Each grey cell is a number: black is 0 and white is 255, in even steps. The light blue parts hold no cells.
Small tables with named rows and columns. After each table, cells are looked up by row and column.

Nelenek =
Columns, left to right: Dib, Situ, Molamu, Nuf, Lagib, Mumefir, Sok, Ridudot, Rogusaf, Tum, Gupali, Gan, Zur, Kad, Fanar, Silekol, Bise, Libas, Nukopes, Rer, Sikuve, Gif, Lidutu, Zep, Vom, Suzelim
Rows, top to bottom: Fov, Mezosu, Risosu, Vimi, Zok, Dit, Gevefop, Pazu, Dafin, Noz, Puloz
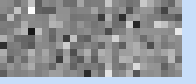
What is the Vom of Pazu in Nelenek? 181
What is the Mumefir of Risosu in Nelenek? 134
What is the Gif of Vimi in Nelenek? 129
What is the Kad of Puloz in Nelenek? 141
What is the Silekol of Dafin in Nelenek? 164
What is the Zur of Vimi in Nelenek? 130
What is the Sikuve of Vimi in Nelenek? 137
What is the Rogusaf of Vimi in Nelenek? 173
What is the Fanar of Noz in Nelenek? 105
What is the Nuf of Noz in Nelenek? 149
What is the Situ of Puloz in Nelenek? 135
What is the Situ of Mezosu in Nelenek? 127
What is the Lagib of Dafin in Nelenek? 157
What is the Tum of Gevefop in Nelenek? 205
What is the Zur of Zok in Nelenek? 142
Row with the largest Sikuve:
Fov

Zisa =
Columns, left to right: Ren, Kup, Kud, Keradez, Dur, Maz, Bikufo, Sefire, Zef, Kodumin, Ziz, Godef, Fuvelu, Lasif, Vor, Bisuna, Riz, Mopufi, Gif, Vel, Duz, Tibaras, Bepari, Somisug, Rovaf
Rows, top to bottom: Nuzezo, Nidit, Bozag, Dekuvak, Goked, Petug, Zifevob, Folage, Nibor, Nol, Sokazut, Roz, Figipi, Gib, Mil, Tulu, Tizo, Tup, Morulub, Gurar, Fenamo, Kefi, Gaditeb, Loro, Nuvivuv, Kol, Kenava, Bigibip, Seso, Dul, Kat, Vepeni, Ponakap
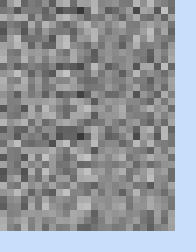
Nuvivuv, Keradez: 82
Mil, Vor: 139
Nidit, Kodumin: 96
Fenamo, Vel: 184
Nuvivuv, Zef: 126
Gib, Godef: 66
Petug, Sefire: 85
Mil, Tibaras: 101

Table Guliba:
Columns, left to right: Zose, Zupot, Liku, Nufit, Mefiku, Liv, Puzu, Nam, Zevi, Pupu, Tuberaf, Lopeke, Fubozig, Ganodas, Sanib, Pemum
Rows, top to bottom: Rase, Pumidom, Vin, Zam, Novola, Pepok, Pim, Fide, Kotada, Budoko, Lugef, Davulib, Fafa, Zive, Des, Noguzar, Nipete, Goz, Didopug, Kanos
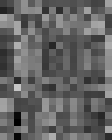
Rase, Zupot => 76
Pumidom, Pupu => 113
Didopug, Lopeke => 86
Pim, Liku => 176
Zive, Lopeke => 87
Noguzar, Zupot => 138
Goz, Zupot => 102
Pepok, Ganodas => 59
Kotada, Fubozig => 123
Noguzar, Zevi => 143
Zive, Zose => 78
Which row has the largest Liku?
Fafa

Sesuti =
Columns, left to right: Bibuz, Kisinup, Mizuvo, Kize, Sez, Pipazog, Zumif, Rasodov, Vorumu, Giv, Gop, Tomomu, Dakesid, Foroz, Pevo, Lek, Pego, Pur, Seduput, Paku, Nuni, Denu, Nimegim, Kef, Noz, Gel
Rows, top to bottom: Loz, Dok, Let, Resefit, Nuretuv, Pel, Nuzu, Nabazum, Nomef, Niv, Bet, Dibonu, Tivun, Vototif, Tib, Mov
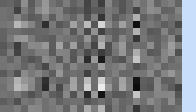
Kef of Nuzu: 121
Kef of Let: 126
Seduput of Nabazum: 105
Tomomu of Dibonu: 110
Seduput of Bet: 104
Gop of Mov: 140
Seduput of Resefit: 122
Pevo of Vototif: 20
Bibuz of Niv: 116
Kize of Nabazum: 110
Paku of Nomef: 197
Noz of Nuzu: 157
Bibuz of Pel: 98
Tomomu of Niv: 114
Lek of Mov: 88
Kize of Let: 108
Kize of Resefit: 156

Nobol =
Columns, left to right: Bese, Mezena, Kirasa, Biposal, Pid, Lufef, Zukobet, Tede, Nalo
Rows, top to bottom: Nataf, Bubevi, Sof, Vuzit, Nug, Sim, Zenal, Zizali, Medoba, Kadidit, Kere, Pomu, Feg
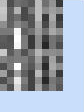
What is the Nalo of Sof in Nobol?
57
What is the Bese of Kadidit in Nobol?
79
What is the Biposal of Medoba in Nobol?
124
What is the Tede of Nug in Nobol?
168
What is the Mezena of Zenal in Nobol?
86
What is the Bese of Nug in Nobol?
121
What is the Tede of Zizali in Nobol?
142
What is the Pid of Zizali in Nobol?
120
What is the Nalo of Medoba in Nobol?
83
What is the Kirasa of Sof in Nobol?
111
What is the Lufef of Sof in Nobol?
189
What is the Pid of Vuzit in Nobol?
84
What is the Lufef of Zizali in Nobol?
182
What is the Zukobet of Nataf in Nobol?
111
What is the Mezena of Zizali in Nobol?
92
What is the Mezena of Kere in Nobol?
79
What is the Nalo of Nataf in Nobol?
57
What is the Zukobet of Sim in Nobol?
59
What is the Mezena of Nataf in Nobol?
79

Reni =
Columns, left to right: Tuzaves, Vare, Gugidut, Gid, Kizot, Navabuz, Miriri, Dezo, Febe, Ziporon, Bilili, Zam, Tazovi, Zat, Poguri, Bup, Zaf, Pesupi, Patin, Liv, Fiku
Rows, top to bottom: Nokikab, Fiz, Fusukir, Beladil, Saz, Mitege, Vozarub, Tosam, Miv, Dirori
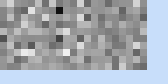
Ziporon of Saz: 220
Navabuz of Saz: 181
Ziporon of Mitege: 166
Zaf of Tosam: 157
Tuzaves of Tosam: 130
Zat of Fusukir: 159
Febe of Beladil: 112
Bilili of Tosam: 124
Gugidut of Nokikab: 148
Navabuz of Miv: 181
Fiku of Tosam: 147
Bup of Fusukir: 142
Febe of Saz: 187
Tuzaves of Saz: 183
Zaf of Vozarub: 121
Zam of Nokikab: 209
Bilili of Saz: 149
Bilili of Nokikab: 126
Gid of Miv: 129
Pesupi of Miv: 177

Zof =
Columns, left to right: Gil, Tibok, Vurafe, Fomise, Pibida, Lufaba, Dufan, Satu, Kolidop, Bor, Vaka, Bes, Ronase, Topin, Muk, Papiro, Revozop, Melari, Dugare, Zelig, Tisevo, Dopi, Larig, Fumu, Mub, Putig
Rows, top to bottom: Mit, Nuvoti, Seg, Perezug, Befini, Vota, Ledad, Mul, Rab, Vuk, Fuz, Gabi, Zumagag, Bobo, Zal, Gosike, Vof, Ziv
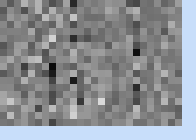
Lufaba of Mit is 178
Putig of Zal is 161
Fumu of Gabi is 106
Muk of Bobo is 152
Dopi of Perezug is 124
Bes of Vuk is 144
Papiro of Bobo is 127
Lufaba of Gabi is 132
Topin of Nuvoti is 137
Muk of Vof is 115
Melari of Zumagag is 145
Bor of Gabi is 141
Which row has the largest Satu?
Vota

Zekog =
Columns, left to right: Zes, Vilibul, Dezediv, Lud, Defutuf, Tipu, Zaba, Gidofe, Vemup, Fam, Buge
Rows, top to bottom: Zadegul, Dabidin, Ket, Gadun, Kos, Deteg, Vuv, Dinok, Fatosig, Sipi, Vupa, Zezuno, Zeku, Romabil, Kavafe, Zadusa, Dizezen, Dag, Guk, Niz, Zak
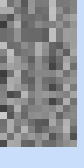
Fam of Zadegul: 122
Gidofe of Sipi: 69
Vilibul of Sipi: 161
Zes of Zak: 76
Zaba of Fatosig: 112
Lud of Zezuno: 105
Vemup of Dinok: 133
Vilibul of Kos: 114
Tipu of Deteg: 105
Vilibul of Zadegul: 115
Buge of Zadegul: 130
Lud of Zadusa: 111
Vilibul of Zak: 168
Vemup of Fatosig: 110
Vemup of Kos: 124
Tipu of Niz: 136

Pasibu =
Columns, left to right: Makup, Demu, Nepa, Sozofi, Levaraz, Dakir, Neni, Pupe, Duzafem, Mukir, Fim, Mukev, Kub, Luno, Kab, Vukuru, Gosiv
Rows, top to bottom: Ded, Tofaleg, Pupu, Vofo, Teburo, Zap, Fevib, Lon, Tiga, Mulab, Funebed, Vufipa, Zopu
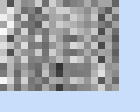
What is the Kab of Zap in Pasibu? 157
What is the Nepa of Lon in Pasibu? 184
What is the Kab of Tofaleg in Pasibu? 133
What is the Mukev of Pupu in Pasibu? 180
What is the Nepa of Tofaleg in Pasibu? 183
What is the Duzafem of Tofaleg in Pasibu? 207
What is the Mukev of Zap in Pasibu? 138
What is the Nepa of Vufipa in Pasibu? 125
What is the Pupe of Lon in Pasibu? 206

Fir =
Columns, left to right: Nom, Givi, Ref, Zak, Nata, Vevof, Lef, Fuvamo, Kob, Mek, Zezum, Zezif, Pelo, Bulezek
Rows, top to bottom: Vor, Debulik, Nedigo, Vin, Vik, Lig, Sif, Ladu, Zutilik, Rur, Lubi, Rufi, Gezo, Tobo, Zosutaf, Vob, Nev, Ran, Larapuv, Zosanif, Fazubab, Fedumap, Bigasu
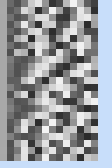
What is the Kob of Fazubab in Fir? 112
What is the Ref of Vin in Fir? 127
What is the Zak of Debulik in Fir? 217
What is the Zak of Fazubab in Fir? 219
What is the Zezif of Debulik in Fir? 230
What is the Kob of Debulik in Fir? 159
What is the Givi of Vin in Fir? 85
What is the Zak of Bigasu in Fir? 226
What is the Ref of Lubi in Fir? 81
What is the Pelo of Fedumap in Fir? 71
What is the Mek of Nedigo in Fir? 54
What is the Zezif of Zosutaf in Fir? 133
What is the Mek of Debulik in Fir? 64
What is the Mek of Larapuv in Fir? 195
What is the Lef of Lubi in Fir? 187
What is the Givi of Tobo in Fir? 82
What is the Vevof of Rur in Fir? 217

